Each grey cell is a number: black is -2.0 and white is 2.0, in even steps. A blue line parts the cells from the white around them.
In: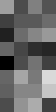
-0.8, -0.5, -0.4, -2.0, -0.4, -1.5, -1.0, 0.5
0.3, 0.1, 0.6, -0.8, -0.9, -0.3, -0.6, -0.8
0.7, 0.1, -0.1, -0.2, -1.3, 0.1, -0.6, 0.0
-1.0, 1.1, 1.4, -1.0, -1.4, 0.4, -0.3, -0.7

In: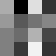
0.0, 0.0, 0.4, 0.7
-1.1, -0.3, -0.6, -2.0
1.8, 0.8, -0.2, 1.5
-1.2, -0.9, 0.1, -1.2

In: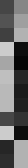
-1.3, -1.4, 1.2, -0.9, 0.9, 0.9, 1.0, 0.6, 1.2, -1.0, -0.7, -0.9
0.8, 0.8, -1.8, -1.2, -1.5, -1.6, -1.4, -1.9, -1.8, 0.8, 0.5, 0.1

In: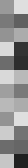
1.1, -0.3, 1.2, 0.3, 0.9, 0.5, 1.4, -0.3, 1.4, 0.3, -0.1, 0.4
-1.5, -0.4, -0.2, 1.5, 0.7, -0.1, 0.9, -1.3, -1.2, 0.7, -0.5, 1.5

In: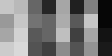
1.2, 0.6, 0.4, 1.1
1.4, 1.3, 1.1, 0.9
-0.7, -0.6, -0.2, -0.4
-1.0, -0.4, -0.4, -1.4
0.2, 1.0, 0.7, 0.6
-0.7, -1.0, -0.6, -1.5
0.3, 0.6, 1.1, 0.0
-1.6, -1.7, -1.9, -1.9

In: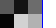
-1.9, -0.6
1.3, -1.7
0.8, -0.3

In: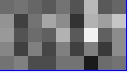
-0.2, 0.1, 0.4, 0.3, -0.3
0.0, -1.0, -0.7, -1.0, -0.2
-0.8, 0.0, -0.3, -0.2, -0.4
-0.8, -0.9, -0.5, 0.6, -0.6
-0.2, 0.0, 0.8, 0.2, -0.2
-0.2, -1.0, -0.6, -1.2, -0.7
-1.6, 0.0, 1.8, 0.8, 0.9
-0.3, -1.1, -0.5, 0.5, -0.6
-0.2, 0.2, 0.2, 1.1, -0.4

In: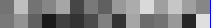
-0.1, -0.2
0.3, 1.0
-0.5, -0.2
-1.6, 0.1
-1.0, 0.6
-1.2, -0.9
-0.8, -0.1
0.0, -0.5
-1.2, 0.4
0.6, 0.7
-0.3, 1.4
-0.2, 0.5
0.4, 1.1
-1.4, 0.5
1.5, 0.1

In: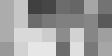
0.4, 0.7, 0.7, 0.7
1.3, 1.4, 1.1, 1.1
1.6, 1.4, -0.3, -1.0
1.6, 1.2, -0.1, -0.9
-0.3, 0.2, 0.0, -0.3
1.5, 1.3, 0.0, -0.4
-0.1, 0.1, 0.1, 0.6
0.6, 0.5, -0.6, -0.2
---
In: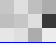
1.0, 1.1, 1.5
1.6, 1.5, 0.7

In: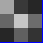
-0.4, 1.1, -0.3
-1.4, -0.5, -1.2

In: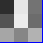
-0.7, 1.7, -0.3
0.6, 0.1, 0.8

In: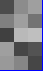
0.0, 0.5, -0.2
-1.0, 0.9, 1.0

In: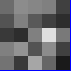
-0.7, 0.0, -0.6
-1.1, -1.3, 0.0

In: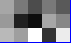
0.4, -1.5, -1.8
0.9, 0.5, 2.0

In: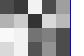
0.8, 1.2, -1.2
1.9, 1.8, -0.2
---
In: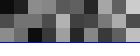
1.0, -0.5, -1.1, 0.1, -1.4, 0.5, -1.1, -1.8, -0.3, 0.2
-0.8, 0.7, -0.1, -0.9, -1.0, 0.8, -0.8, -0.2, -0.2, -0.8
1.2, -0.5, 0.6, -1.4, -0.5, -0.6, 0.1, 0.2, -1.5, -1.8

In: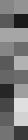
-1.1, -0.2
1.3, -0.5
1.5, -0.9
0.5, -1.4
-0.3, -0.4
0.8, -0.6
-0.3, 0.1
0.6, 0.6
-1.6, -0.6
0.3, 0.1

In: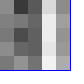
0.7, 1.8, -0.2, 0.3, -0.1
0.4, 1.6, -0.5, -0.4, 0.2
0.3, 1.7, -0.5, -0.8, -0.1
0.5, 1.7, -0.4, -0.1, 0.0
0.2, 1.4, -0.6, -1.1, 0.2

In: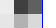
1.4, 0.8, 1.6
-0.5, -1.0, 1.7

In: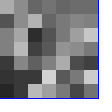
-0.2, -0.9, -0.1, 0.5, 0.9, -1.1, -1.4
1.2, -0.1, -0.6, 1.3, -1.1, -1.1, -1.2
-1.0, -0.8, 0.7, 0.0, -0.5, 0.1, -1.1
-0.1, 0.2, 0.3, -0.6, -1.0, 0.9, 0.0
1.1, 0.5, -0.1, -0.7, -1.3, 0.6, 0.0
0.0, 0.1, -0.1, -0.4, 0.8, 0.2, -0.7
-0.3, -0.3, -0.4, -0.2, -0.4, 0.2, 0.7

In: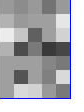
-0.1, 0.4, 1.3, 1.4, 0.5
1.4, 0.0, 0.5, -0.7, 0.5
-0.1, 0.1, 0.5, 0.5, 0.5
-0.9, -1.1, -0.1, -0.8, 0.8
1.3, 0.5, -0.5, 1.1, 1.7
1.6, 0.5, 0.5, 0.4, 0.8
0.4, -0.2, 0.4, 0.2, 0.4
